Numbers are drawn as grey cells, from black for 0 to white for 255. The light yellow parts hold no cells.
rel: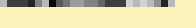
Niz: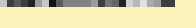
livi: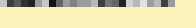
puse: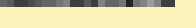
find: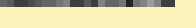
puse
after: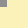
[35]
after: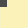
[89]
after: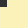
[35]
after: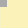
[156]

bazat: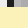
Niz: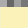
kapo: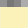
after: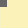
[159]
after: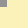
[119]
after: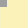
[119]

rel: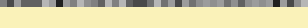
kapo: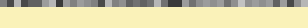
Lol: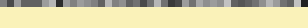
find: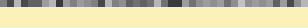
kapo
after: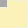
[143]
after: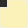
[156]
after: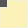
[97]

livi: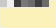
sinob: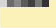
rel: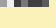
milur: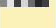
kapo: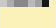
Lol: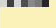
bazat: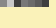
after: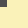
[136]
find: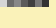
sinob
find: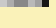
kapo
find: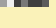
rel
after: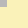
[160]
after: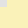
[63]

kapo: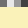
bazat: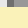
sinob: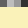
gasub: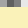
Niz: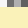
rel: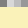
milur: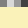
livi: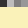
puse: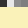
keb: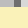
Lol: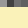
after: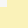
[111]
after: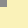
[127]
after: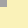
[96]
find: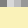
rel
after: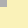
[96]

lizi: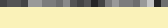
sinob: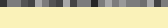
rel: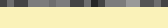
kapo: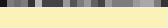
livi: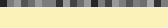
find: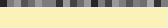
livi
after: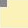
[84]
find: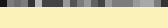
kapo
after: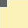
[68]

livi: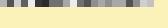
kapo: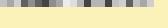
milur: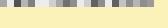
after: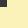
[43]
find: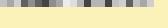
kapo
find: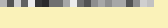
livi
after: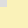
[181]
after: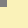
[236]
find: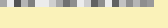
milur

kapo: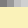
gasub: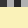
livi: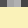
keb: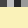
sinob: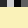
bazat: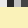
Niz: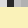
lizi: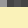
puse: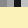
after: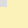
[41]
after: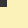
[177]
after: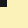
[193]

